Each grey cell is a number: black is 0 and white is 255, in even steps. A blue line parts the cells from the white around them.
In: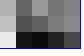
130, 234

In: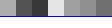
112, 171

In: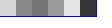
54, 213

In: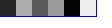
237, 38

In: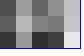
191, 55

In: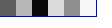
247, 93

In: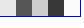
252, 232

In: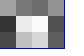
147, 73
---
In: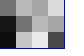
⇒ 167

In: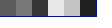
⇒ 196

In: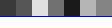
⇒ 181

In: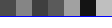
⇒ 20

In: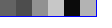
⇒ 11

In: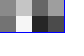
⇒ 102

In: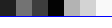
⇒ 211

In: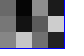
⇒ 141

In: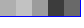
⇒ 60

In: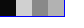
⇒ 137
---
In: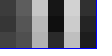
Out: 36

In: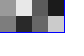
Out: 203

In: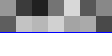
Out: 73

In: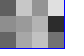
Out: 44

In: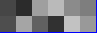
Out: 153

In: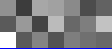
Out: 194

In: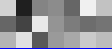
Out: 116

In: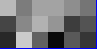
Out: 83

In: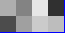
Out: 189
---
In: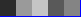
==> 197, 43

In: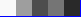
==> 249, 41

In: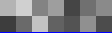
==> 208, 61

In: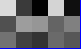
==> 218, 2

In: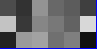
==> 216, 16

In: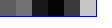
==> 198, 4

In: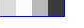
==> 252, 59
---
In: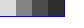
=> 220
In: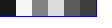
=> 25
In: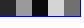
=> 41
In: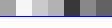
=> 164
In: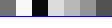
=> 114
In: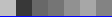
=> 192
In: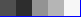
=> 79
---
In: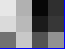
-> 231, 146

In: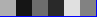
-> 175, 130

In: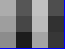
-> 172, 55

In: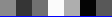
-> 138, 88

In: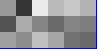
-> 153, 106

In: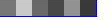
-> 119, 57
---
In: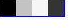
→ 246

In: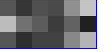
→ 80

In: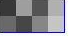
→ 84

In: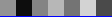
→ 132

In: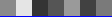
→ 52

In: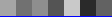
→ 142

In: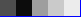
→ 158

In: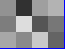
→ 159

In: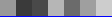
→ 73

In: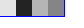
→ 181
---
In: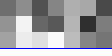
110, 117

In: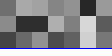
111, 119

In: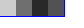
205, 82

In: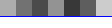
173, 204

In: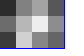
44, 101

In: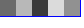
107, 145

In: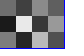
110, 80

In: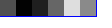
80, 138

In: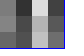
124, 110

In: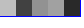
191, 41
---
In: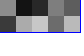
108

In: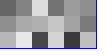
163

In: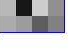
94

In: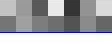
139

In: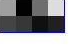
16

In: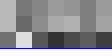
127

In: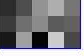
91

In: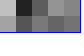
101
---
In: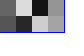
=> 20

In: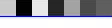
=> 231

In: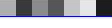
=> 139

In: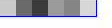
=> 59

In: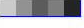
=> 92

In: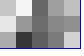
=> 103

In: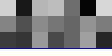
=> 182

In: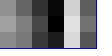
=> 50

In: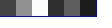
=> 252

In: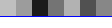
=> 26
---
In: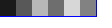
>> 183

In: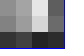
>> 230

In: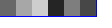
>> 206

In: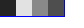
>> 137

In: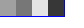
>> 228

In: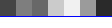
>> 104

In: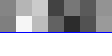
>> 203

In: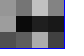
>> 193
